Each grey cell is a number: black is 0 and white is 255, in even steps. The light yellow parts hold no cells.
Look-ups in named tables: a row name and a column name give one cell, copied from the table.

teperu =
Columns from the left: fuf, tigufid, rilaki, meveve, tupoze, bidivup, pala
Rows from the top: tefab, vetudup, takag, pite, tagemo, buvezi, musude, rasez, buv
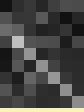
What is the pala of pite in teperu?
71
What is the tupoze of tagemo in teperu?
51
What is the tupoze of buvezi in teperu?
66
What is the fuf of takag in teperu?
108
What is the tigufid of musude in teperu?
29
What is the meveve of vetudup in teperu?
89
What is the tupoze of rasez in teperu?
43
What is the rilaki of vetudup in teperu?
55
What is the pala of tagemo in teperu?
40

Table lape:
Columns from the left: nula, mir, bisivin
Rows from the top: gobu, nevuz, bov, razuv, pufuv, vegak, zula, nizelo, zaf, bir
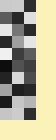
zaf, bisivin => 181
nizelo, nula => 163
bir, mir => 204
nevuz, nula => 92
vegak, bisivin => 63
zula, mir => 216
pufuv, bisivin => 93
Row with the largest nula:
pufuv

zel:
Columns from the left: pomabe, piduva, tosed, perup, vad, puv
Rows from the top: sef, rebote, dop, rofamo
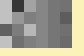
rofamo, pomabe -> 193
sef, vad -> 118
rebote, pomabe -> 193
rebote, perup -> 134
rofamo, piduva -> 112
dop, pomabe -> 96
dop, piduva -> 124
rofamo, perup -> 134
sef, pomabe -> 193
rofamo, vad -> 118
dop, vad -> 118
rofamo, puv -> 107
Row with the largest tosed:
dop

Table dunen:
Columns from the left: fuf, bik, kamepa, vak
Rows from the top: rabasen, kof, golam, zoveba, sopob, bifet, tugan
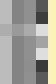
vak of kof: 61
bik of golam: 154
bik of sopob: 132
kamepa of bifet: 142
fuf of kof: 188
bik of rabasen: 132
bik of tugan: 132
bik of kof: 132
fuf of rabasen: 188
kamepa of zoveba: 144

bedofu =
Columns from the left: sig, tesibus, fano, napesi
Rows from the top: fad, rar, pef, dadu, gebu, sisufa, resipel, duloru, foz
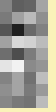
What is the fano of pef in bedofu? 105
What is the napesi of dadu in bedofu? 187
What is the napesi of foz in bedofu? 187
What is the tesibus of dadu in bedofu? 216
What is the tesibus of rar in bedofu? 161
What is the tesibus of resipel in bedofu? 164
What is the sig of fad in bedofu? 133
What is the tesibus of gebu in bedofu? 77
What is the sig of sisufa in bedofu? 228
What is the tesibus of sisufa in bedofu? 242
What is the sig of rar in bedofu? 122
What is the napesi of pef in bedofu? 129
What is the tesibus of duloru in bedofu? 164
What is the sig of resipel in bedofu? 131
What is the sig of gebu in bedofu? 110
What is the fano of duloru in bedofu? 122
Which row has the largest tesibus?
sisufa

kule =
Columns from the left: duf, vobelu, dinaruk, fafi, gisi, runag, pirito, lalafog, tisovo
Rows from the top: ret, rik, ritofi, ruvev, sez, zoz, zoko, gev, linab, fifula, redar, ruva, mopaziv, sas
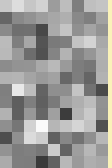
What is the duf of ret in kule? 200
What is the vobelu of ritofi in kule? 111
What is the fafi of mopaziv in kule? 119
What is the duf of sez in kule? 185
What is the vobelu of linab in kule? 94
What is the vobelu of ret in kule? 221
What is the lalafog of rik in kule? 127
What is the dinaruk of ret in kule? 198
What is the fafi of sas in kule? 58
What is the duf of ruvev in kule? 187
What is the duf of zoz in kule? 140
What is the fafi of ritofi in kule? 72
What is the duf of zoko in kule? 178
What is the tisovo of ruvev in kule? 169
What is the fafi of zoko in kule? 154

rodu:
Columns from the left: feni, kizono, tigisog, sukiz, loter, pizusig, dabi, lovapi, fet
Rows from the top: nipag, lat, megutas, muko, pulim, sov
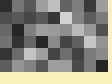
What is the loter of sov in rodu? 159
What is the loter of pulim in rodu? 68
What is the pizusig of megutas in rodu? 144
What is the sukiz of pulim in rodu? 159
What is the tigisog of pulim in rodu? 195
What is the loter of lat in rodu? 54
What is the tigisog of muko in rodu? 102
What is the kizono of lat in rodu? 88
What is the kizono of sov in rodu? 149
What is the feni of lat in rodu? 77

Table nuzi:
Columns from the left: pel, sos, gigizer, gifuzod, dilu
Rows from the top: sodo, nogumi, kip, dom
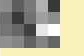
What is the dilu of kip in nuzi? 255
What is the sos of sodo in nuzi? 94
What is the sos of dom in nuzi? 134
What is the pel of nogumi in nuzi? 111
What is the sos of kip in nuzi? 103
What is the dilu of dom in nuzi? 100
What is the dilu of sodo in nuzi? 56
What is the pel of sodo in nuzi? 139
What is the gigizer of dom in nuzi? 99
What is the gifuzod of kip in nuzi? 230
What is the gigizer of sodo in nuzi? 121
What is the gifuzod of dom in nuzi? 130
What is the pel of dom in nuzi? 143
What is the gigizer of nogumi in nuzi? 114
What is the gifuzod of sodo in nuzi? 177
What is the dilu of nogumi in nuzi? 140
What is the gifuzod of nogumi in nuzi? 159
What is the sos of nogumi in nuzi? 58
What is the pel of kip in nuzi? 117
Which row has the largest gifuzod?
kip

